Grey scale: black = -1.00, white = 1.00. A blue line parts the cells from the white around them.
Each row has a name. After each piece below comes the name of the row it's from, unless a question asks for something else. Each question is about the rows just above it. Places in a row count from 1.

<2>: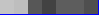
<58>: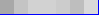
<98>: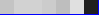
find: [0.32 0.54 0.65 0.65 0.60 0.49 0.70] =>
<58>
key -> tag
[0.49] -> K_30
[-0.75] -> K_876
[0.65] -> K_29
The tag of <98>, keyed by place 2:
K_29
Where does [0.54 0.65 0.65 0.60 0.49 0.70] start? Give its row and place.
<58>, 2
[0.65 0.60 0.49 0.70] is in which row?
<58>
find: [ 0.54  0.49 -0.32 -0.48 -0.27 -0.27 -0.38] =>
<2>
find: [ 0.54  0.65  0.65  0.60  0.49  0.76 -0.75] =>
<98>

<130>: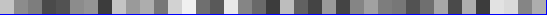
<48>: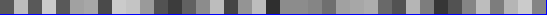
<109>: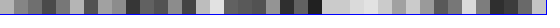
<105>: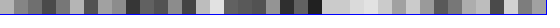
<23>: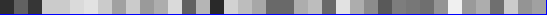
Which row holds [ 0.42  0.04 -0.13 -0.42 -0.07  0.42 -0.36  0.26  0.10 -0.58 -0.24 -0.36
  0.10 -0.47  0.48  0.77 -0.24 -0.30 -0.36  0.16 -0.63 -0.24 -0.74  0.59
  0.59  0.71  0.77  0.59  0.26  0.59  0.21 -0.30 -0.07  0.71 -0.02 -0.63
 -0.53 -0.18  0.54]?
<109>
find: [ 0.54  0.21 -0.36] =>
<48>
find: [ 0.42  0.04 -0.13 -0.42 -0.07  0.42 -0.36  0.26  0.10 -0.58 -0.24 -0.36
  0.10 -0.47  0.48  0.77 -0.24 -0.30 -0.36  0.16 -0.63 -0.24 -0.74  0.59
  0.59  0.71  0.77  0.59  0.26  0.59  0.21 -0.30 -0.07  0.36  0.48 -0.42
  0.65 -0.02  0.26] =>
<105>

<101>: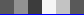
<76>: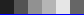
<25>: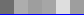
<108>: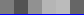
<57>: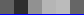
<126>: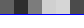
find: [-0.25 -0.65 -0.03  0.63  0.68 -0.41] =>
<126>
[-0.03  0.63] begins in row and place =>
<126>, 3

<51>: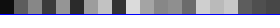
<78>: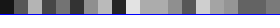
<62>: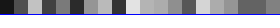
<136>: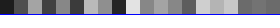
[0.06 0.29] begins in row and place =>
<136>, 11
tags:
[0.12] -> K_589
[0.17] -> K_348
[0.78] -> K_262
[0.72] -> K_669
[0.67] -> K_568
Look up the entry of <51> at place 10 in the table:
K_669
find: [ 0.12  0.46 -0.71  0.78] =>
<78>
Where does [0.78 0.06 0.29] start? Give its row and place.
<136>, 10
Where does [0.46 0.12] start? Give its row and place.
<136>, 7
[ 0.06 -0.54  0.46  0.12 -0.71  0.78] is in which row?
<136>
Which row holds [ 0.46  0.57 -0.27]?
<51>

